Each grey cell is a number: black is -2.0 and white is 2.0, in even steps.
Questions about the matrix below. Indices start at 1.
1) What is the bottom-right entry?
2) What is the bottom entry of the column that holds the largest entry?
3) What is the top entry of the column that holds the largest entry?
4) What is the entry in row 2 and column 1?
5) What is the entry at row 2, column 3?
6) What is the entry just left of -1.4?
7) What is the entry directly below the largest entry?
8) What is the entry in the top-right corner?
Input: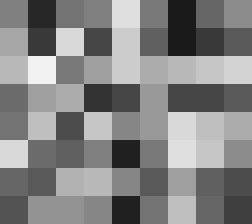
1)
-1.0
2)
0.3
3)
-1.4
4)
0.6
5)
1.4
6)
0.0
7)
0.5
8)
0.2

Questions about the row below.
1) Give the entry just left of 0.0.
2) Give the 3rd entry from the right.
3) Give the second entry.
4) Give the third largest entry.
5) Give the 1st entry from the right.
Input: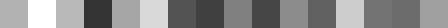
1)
-1.0
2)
-0.2
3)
2.0
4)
1.2
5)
0.5

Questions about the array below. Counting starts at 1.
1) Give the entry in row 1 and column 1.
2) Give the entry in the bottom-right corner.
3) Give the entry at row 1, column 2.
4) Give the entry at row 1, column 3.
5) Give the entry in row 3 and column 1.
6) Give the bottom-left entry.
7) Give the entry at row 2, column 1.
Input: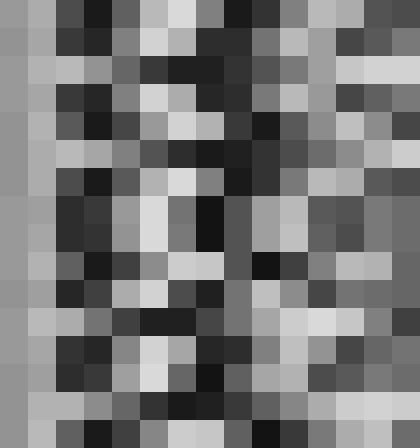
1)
0.4
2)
-0.3
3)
0.7
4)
-0.8
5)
0.4
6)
0.3
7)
0.3

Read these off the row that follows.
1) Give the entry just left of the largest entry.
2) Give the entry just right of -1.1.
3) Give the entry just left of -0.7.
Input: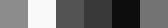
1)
0.2
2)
-1.8
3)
1.9

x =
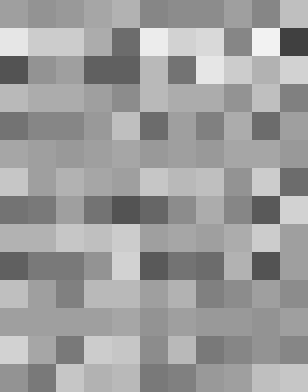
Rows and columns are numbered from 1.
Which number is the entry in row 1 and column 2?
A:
0.3
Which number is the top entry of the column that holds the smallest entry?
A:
1.0
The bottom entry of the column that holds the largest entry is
1.0
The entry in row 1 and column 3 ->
0.4
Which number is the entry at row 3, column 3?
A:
0.5
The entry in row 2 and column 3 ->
1.2
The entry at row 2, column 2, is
1.2
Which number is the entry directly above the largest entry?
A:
0.1
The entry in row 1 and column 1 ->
0.5
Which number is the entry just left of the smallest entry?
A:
1.8
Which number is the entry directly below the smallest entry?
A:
1.3
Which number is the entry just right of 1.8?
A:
-1.0
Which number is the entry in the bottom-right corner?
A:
1.1
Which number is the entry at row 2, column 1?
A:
1.6
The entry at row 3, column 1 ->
-0.7
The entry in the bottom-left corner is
0.3
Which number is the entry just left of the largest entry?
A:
0.1

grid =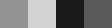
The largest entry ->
1.3
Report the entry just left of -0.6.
-1.6
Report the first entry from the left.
0.3

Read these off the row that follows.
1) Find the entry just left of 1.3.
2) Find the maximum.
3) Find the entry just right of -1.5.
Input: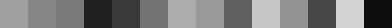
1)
-0.9
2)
1.3
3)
-1.1
